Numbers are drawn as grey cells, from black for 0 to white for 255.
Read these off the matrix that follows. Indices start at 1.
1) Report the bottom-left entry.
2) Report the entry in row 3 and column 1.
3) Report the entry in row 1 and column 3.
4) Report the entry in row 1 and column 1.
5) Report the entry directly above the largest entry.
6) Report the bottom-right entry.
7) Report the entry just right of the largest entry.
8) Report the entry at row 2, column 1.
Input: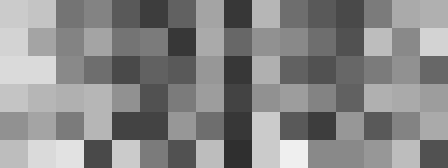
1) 189
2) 218
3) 116
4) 203
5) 89
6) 81
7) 137
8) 211

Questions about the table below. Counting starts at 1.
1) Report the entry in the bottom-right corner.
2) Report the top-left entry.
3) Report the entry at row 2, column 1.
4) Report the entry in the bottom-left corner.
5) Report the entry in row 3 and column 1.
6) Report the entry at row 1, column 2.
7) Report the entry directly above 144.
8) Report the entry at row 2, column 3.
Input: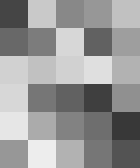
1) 83
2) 69
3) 104
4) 151
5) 209
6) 201
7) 178
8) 215

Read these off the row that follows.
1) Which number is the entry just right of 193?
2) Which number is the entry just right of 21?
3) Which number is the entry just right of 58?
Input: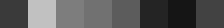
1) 125
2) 66
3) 193

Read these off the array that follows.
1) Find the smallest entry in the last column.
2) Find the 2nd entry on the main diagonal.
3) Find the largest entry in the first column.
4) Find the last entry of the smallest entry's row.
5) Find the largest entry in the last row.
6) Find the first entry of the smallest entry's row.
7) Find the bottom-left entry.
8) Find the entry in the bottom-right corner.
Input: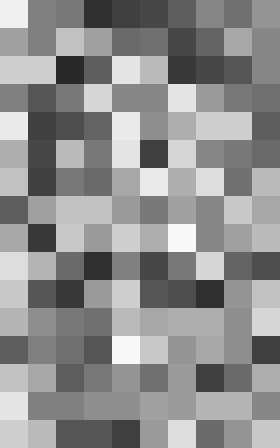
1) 64
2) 128
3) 240
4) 134
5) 221
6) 206
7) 206
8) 200

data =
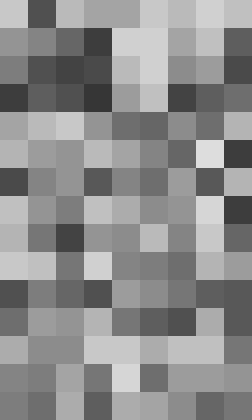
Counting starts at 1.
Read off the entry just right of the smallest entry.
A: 156
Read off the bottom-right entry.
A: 118
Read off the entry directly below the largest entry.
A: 88
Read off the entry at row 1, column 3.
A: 186
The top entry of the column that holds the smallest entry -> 164
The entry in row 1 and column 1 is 200
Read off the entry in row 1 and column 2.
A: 80
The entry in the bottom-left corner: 125
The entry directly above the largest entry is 110
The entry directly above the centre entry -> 132
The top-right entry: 192
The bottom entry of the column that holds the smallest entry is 94
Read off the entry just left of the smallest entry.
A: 80
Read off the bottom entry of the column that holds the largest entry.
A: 102
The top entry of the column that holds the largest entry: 208
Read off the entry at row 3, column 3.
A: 67
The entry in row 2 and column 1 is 148
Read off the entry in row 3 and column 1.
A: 125
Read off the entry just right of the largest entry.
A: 61
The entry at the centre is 172
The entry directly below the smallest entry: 148
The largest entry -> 221
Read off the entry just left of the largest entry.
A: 102
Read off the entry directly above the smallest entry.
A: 74
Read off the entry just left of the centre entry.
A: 192
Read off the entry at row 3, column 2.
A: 80

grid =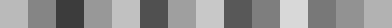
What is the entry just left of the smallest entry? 133
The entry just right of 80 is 159

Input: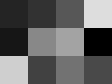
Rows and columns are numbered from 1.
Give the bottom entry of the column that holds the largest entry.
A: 73
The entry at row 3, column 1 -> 207
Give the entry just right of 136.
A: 163
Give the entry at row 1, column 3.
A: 87
